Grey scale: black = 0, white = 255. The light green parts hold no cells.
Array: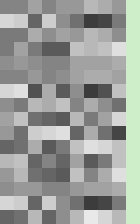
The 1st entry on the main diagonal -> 132
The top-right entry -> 152
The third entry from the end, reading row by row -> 233
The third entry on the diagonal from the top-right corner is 184
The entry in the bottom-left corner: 101
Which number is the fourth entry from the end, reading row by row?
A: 184
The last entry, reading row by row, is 184
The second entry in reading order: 132
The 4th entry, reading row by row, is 132
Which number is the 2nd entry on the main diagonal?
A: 205
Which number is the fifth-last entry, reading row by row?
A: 142
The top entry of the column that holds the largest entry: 184
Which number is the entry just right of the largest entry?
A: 214
